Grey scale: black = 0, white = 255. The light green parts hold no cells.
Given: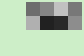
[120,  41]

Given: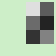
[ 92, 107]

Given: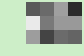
[ 43, 153,  68]

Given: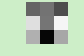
[ 77, 117, 176]

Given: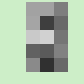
[126,  62, 201]

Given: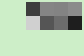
[139, 108]

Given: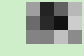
[184,  17, 129]

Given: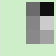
[ 16, 133]

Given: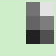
[227, 100]
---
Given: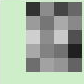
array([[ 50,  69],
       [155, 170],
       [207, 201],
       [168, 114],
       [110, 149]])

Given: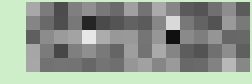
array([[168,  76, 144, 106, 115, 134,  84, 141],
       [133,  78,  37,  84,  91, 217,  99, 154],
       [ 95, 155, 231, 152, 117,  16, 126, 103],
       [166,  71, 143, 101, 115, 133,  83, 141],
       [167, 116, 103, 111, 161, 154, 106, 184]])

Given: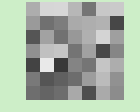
array([[173, 215, 117, 202],
       [154, 125, 174,  71],
       [ 85, 113, 176, 159],
       [144, 197, 161, 134],
       [ 67,  56, 117, 173],
       [121,  96, 157, 145],
       [110, 109,  78, 140]])

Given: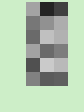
array([[163,  64],
       [119, 173],
       [106, 177],
       [163, 125],
       [ 80, 185],
       [129,  95]])

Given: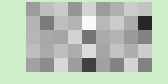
array([[156, 202, 211, 175, 195],
       [180, 190, 249, 203,  38],
       [182, 165, 117, 179, 131],
       [190, 189, 220, 194, 205],
       [161, 216,  64, 130, 130]])

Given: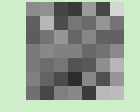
array([[139,  69, 154, 214],
       [ 95,  77, 106, 115],
       [ 93, 150, 134,  97],
       [122, 128, 104, 137],
       [122, 118,  88, 182],
       [127,  75, 134, 150],
       [112, 127,  59, 188]])

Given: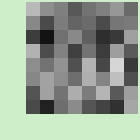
array([[185, 127, 114, 151],
       [136, 124, 107, 118],
       [ 60, 113,  95,  57],
       [178, 130, 115, 158],
       [141, 146, 179, 213],
       [135, 141, 175, 191],
       [ 84, 115, 124,  89],
       [ 74, 110,  85,  49]])

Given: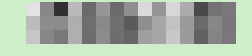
array([[227,  48, 107, 107, 217, 215,  74, 120],
       [188, 139, 111, 111, 142, 194, 106, 119],
       [198, 120, 110, 110, 158, 200,  97, 120]])

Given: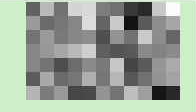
array([[ 98, 113, 216, 113,  42, 252],
       [155, 119, 221, 201,  91, 167],
       [115, 122, 142, 147, 201, 101],
       [134, 166, 206,  84, 137, 138],
       [134,  78, 138, 198,  91, 170],
       [ 92, 106, 175, 182, 113, 163],
       [181, 154,  73, 115, 159,  40]])
